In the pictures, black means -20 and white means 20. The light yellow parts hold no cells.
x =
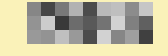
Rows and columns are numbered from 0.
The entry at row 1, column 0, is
3
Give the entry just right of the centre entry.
-2
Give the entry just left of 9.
-8
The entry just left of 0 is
13
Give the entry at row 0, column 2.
-1
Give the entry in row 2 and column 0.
4
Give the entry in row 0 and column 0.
1
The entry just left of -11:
12

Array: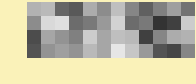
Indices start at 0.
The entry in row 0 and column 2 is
-4
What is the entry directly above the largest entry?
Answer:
10
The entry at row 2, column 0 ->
-8
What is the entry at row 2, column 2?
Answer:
3
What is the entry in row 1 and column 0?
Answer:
2
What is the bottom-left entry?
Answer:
-7
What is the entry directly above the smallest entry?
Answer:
0
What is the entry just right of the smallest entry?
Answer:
-10
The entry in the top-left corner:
8
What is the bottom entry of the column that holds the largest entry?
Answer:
16
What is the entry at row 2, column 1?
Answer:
6
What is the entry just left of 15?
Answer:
14

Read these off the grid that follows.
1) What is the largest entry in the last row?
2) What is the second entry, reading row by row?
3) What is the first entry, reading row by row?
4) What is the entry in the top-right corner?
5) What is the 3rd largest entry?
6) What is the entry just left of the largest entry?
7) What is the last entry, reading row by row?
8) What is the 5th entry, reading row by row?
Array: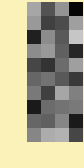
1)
8
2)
-7
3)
6
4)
-19
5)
7
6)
-6
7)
-9
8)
4

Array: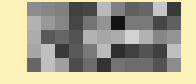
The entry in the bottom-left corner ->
-4
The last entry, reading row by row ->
2
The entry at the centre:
6
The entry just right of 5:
-8
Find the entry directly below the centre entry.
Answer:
9
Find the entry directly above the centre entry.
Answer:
3
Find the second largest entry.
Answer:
11
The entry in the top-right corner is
-11
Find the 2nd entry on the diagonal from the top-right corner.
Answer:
-9
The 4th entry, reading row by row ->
-10
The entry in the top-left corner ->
2
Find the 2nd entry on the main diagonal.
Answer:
4
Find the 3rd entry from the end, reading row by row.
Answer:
-3
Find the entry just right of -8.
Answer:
-3
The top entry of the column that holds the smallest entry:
0
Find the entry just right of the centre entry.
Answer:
7

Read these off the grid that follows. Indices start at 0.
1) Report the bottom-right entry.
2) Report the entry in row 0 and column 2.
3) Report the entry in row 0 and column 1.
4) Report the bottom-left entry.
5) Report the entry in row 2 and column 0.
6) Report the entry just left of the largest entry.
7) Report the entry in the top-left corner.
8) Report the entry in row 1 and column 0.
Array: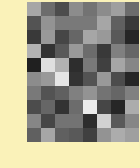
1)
5
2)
-8
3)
-3
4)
-5
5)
-11
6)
-3
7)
6
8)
-7

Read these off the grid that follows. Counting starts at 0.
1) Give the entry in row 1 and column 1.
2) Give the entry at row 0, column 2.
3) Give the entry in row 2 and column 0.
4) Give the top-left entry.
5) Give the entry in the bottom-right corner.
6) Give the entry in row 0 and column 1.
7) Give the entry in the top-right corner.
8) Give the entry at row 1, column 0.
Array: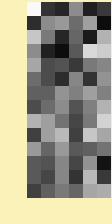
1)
2
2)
-14
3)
11
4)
19
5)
7
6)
-12
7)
-11
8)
-13

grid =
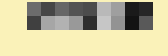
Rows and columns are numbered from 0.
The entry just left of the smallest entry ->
3
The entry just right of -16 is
-14
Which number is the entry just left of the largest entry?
-13
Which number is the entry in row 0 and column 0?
-3
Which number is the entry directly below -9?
6

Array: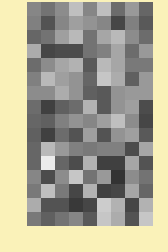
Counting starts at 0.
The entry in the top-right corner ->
-4
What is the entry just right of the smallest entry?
2
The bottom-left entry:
-1
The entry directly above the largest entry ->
9
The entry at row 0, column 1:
-2
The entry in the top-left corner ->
1
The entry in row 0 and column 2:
2
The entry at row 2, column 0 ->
-4
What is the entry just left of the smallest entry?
4
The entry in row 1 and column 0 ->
0
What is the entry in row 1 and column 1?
-7
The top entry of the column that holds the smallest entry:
-3
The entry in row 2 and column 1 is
-2
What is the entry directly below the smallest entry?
-9
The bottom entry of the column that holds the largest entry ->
-5
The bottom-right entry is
11
